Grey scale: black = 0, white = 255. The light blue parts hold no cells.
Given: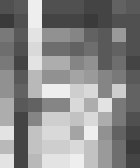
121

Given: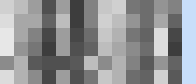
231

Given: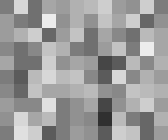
156

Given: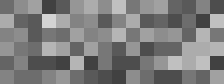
131

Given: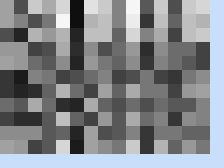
78

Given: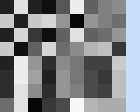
33

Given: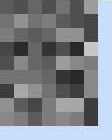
125
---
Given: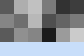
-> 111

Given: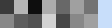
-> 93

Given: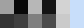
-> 63

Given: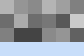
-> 171

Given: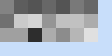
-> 202

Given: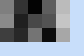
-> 31

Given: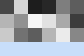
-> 145
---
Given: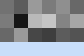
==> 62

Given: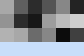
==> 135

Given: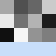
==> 245

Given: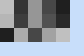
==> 71

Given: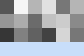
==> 66

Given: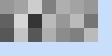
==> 140

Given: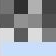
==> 91

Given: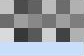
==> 207
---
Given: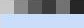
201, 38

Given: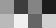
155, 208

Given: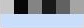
199, 165

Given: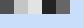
80, 102

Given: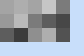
164, 82

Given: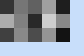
52, 19

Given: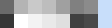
106, 73

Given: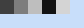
63, 212

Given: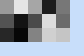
154, 197

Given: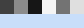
64, 223
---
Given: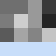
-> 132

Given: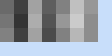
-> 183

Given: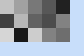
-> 130

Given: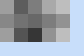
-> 146

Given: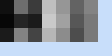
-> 77

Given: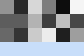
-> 31
